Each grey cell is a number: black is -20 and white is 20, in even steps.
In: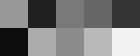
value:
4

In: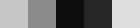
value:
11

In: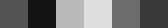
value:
-7

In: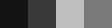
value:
-17

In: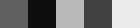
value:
-5

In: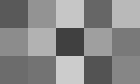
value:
-6

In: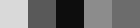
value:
14
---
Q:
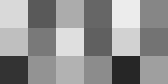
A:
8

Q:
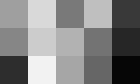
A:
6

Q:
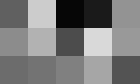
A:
0

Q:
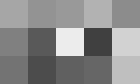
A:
-5

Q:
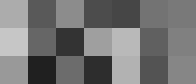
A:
-3

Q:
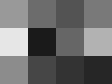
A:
-12
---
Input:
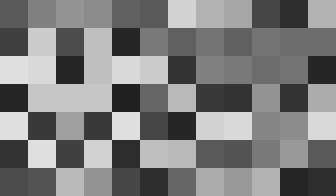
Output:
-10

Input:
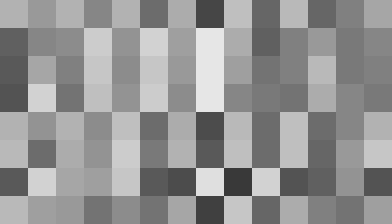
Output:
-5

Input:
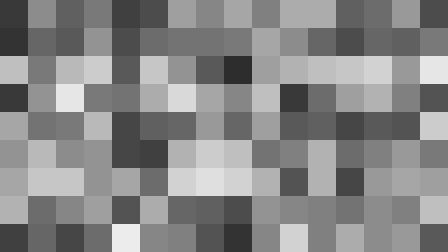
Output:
-12

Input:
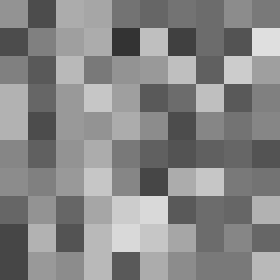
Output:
-8

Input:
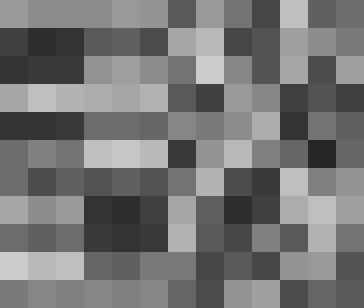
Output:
-10

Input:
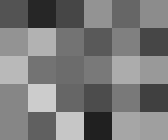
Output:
3
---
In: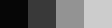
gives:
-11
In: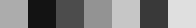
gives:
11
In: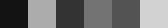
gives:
-2
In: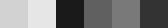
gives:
-5
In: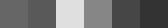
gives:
1
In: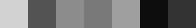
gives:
5
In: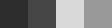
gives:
-9
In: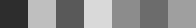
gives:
2
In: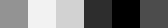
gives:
-13
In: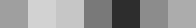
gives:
-13
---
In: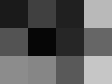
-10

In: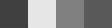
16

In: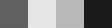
16

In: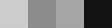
2

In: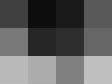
-18

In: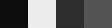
17

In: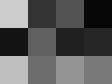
-12

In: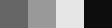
4

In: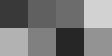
-5

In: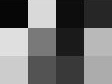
14
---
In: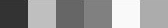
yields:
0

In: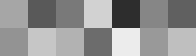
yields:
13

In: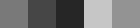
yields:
11

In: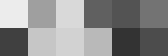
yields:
-5

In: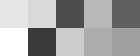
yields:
9

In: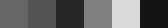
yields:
0

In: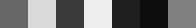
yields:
17
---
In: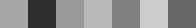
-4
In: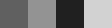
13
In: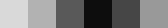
4
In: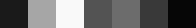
-19
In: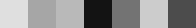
-8
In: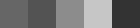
-12
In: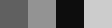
12
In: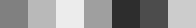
12
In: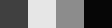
-19
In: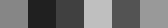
4
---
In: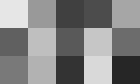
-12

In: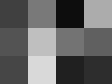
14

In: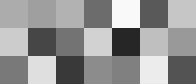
0

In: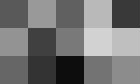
-18

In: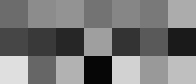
13

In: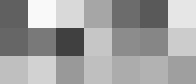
7
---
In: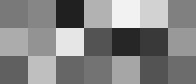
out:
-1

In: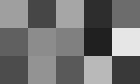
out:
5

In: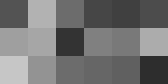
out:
-7

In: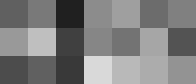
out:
-5

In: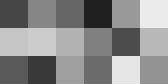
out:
-9

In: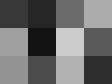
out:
-11
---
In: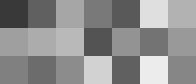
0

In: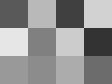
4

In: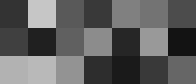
8

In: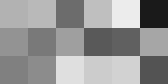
0

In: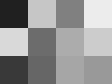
-11

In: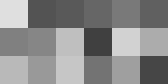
9

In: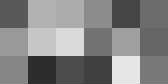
1

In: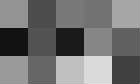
4
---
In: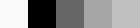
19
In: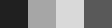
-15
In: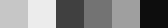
11
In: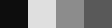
-18
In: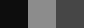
-18
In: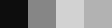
-18
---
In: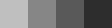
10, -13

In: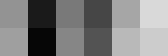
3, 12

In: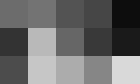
-3, 14

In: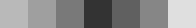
9, 15

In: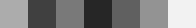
7, 18

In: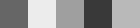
-4, 9

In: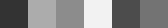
-12, -2
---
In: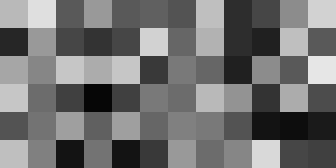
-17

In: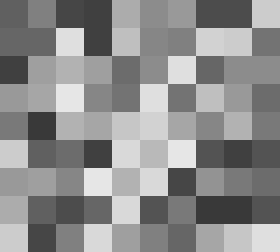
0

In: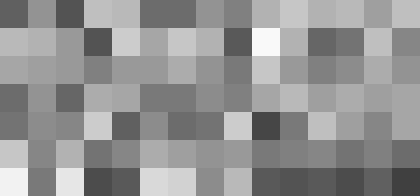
16

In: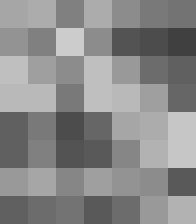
-2

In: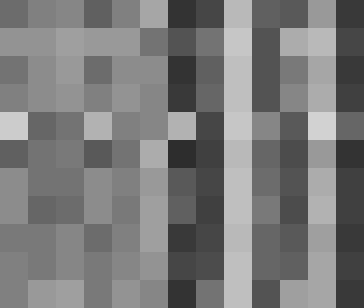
5
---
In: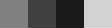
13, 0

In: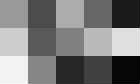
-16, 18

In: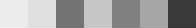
-11, 17

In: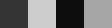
6, -12

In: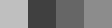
2, 10

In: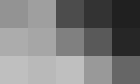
-15, 10

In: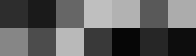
7, 1

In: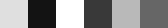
-4, 15

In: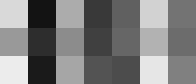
-2, 17

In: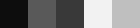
10, -18
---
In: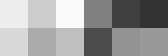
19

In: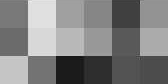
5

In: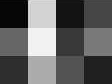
-17

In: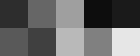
5

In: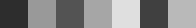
-7

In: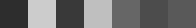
-11

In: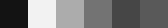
7
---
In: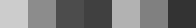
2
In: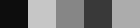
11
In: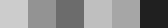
3
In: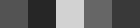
-14
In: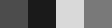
-16
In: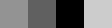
-5
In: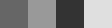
4
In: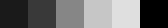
-11
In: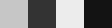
-12
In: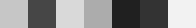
-9
